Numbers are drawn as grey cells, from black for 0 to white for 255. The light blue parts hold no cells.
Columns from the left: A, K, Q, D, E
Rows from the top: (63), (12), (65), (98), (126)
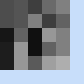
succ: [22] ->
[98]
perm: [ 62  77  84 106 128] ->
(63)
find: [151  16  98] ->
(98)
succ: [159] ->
[174]

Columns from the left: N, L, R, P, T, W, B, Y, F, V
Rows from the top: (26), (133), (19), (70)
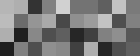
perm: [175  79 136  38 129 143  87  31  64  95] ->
(19)
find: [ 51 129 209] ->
(26)
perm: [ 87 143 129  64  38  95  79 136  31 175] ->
(19)
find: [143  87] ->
(19)
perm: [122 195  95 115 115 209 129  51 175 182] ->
(26)
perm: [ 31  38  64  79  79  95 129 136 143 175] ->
(70)
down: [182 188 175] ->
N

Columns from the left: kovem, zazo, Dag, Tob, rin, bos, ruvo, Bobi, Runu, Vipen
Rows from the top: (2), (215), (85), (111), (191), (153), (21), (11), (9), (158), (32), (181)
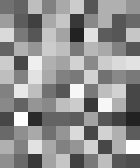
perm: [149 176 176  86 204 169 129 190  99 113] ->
(2)
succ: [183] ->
[169]
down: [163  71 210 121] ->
ruvo
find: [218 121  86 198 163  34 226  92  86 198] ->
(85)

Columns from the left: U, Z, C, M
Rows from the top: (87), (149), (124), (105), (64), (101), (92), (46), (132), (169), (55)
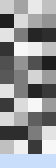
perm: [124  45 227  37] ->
(124)
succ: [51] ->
[247]
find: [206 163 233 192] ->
(87)
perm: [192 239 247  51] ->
(105)
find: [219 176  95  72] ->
(132)
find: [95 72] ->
(132)

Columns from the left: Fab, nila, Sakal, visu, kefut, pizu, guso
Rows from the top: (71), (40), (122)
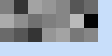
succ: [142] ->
[113]
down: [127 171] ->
Fab
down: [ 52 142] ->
nila
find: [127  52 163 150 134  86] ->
(71)
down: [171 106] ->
Fab
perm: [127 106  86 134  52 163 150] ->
(71)

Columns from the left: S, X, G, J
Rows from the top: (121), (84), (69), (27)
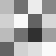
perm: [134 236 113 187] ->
(121)
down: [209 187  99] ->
S
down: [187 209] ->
S
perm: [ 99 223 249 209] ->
(27)
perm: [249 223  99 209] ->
(27)
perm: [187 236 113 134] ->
(121)

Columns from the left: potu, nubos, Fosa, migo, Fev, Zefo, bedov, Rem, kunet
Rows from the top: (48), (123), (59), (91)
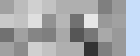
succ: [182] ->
[113]
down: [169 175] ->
Fev

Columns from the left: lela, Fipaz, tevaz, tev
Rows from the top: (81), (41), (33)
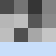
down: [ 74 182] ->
lela
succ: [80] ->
[167]
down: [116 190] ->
Fipaz
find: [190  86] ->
(41)

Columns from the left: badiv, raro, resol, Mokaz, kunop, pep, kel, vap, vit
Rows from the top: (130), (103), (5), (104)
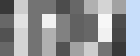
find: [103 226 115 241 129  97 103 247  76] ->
(103)
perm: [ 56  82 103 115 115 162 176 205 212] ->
(104)
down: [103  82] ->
badiv
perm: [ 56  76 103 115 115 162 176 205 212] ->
(130)
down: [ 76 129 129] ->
kunop
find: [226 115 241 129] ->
(103)
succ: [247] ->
[76]

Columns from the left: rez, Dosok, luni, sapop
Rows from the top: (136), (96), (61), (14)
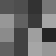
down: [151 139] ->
rez
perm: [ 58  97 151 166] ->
(96)

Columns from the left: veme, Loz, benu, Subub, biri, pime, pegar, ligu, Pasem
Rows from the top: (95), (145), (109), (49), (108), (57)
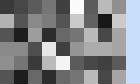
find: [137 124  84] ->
(145)
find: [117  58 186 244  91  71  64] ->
(108)
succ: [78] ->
[231]
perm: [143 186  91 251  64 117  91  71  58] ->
(95)

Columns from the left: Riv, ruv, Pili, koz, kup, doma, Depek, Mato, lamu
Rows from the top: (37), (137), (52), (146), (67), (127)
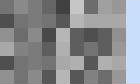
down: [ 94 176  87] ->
doma
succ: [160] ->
[152]
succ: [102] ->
[65]
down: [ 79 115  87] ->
Depek

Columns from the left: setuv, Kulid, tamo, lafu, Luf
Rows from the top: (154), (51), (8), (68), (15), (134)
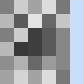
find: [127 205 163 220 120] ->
(154)
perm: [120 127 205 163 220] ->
(154)
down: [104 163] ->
tamo

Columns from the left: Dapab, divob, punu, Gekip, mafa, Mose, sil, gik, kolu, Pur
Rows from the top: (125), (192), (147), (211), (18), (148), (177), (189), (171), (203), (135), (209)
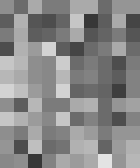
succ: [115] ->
[177]
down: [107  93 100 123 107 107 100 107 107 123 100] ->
gik
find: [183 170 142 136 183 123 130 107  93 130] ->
(148)

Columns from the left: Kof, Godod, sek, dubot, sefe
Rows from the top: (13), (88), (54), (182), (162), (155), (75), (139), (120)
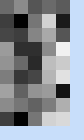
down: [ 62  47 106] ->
Godod
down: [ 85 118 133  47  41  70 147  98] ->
sek
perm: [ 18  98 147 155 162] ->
(75)
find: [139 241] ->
(182)
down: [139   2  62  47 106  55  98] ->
Godod
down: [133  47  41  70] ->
sek

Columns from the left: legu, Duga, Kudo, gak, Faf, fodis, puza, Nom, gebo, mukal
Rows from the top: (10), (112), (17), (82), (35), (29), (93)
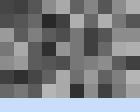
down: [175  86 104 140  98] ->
Nom
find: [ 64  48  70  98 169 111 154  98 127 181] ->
(29)
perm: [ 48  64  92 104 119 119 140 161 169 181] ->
(93)
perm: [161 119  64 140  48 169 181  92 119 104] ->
(93)
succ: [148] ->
[119]
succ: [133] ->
[86]
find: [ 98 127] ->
(29)

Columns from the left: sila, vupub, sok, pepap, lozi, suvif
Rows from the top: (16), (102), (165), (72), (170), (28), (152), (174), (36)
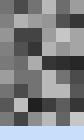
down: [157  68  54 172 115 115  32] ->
sok
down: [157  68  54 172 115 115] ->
sok
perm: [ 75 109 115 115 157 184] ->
(16)
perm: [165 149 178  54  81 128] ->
(72)

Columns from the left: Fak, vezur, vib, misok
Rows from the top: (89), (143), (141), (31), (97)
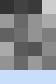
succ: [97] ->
[111]
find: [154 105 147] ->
(143)
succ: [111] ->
[147]

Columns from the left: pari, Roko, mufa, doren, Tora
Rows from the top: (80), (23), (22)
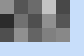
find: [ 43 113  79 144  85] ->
(23)
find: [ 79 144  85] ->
(23)
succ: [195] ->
[72]
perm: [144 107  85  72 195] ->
(80)
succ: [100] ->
[128]
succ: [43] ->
[113]

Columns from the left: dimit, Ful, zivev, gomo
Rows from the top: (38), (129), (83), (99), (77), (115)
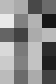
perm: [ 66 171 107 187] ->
(115)
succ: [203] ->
[129]
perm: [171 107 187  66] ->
(115)

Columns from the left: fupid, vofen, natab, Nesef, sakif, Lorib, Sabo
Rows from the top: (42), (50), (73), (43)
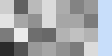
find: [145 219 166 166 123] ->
(50)
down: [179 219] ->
Sabo
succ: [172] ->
[131]

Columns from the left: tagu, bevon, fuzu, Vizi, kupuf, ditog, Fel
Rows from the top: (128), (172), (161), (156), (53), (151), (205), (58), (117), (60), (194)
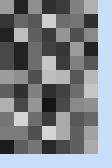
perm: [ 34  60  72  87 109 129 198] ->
(53)
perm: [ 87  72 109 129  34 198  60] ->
(53)

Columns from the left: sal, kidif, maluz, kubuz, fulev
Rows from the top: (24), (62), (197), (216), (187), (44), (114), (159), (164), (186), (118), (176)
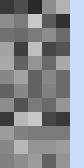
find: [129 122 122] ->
(186)
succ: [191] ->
[70]
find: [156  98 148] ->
(176)
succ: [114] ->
[106]

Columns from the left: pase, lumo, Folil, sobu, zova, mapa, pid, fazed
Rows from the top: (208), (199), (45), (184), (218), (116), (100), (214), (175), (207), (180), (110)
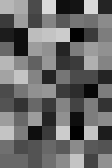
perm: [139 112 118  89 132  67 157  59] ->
(199)
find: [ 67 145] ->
(110)
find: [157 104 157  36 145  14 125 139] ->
(175)
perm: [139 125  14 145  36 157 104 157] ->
(175)
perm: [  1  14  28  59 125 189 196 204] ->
(45)
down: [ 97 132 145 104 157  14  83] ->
Folil
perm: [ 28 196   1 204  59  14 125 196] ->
(207)

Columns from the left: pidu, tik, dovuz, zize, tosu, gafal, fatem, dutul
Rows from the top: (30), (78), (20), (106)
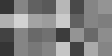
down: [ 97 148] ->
gafal
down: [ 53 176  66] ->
pidu
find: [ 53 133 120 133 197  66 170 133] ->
(106)
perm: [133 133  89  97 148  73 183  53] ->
(30)

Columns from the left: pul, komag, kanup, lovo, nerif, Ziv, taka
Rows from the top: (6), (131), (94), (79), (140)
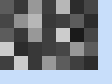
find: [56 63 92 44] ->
(131)
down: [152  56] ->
kanup
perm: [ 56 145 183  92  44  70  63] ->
(131)
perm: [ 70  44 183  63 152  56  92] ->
(6)
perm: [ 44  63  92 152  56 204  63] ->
(140)

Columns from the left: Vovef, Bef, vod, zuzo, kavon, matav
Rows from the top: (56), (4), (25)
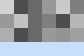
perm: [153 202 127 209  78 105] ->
(56)
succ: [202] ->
[127]
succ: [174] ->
[78]
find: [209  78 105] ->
(56)
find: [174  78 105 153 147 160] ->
(25)

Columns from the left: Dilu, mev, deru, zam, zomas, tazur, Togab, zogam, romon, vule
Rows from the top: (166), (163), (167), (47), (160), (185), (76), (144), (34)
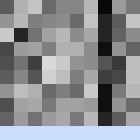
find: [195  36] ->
(163)
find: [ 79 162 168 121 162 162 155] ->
(144)

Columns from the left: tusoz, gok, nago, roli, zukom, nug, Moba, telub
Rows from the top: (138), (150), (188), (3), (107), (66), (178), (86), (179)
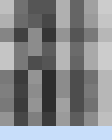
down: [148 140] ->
nago
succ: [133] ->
[65]

